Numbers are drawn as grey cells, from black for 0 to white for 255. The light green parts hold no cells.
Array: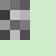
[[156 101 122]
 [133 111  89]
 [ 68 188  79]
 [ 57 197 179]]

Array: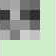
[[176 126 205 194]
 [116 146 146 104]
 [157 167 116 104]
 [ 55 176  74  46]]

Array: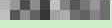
[[192  87 141  98  54 163 172 110  98 131 110]
 [181 151  77 141  65 192 131  87 119 151 110]]

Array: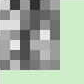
[[209  59 155  48 128 166]
 [166 110  78 128 188 155]
 [176 146  69 137 230 110]
 [119 188  99 119 146 137]
 [137 199 128  89  99 119]
 [221 221 119  89 146 110]
 [166 230  78 176 176 155]]

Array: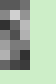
[[101  69  59]
 [123  80 177]
 [ 89  89 112]
 [ 49 101 186]
 [177 112  49]
 [159 123 123]
 [135 208 147]]

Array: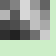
[[ 46  34  68 111 203]
 [ 68  77 111 191 169]
 [181  87 215 191 141]
 [ 99 130 215 151  99]]
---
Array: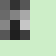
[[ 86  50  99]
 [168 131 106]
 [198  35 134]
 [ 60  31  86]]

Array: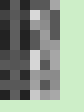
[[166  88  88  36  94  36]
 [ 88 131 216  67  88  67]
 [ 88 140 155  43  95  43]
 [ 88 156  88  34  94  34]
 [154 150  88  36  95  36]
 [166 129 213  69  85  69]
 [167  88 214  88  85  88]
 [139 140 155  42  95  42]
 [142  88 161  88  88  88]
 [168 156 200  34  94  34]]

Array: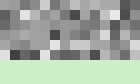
[[107  86 170 170 181 168 189 150 118 205 138 119 156 160]
 [143  78 232 194 115 164  74 120 161 144 182 227 134  94]
 [112 136  88 157 121 126 149 152 145 157 160 146 133 104]
 [137 180 101 215 154 112 130 150  72 159 162 170 156 146]
 [216 146 129 165 166 201 201 158 227 159 161 135 145 166]
 [190 110 152 182  77 148 100  96 119 225  82 102  64 224]]

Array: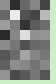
[[ 68 133 104  45 145]
 [186  70  82 235 103]
 [109  92  51 125 156]
 [148 145 222 134  41]
 [110 104  80 118 139]
 [120 134 164 107  86]
 [136 115 135 142  96]
 [ 84 119  89  74 146]]

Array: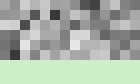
[[117 130 194 164  66  83 141 163 161 199 180 205 144 169]
 [169 139 111 148 113 174 194 155  55 198  86 172 152 148]
 [175 197 178 124 127 154  99 146 179 162 195  77 207 212]
 [109 126 122 102 154 214 213 128 171 171 212 189 110 123]
 [163 113 141 189 180 182 232 134 152 134 168 227  94 115]
 [142 177 126 201 196 166 168 194 162 196 131 198  57 122]]

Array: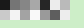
[[186 236  38 168 134 117  25]
 [237  94 154 249 163 243 202]]

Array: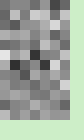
[[103  71 149 110 135 135 116]
 [196 115 192 204 125 190 102]
 [151 215 174 147 144  90 111]
 [133 101 160 132 169 161 175]
 [109 154 190 111 139 117 109]
 [193 134 129  52 181 156 229]
 [132 213  57 136 104  48 173]
 [142 169 138 166  85 123 132]
 [210 124 138 109 131 124 154]
 [144 155 120 124 156 166 151]
 [103 134 150 173 139 133 105]
 [151 149 163 129 159 135 186]]

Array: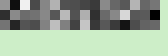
[[118 103 180  88 103 138  58  69  78  81 178 134  74 240  15 150]
 [  1  90  88 215 136 106  48 175  82 185  87 136 114 108 138  47]
 [104  99  77  20  58  88  56 197  66 128 190 130  77  84  37 116]]
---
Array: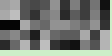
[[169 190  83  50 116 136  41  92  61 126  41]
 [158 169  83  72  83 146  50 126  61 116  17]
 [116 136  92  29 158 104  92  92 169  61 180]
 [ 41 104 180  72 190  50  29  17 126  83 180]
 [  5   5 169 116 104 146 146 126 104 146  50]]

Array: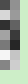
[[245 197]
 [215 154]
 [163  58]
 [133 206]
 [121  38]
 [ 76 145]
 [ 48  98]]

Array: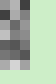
[[192 129 140]
 [171 212 162]
 [162 106 150]
 [150 180  64]
 [118 106  86]
 [ 96  86 118]
 [ 64 171 129]]

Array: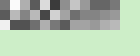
[[240  82  82 111 175 120  91 163 163 153 175 185]
 [120 250 175  91 219  59 143 197 153 102 102 120]
 [ 91 185 132 185  71 209 163 111 132 132 143 153]]

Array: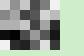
[[241  43  33  97 222  55]
 [211 145 199  75 125 241]
 [177 177 199  66 165  43]
 [135 165  66  86 211 187]
 [ 12   3  75 154  86  22]]

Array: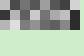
[[191  74 116  86 158  86  65 211]
 [181 222 125 146 107  95 135  44]
 [ 54 181  95 202 116 170 191  44]]

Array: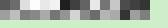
[[158 190 126 136 170 117 148 211 136 108 180 170  52 158 126]
 [ 87 108 223 253 232 242  31  64  99 232 117 199  76  64  52]]

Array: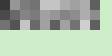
[[114  84 196 105 161  95 161 114 207  95]
 [ 74 105 132 123 161 150 132 141 173 141]
 [ 56 150 123 114 196 196 173 161 173  95]]

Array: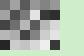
[[183 173  67 131 204 227]
 [162  79 122 227  56  46]
 [111 162  90 151 131 151]
 [ 67 111 183  90 183 215]
 [ 37 204 195 215 238  56]]
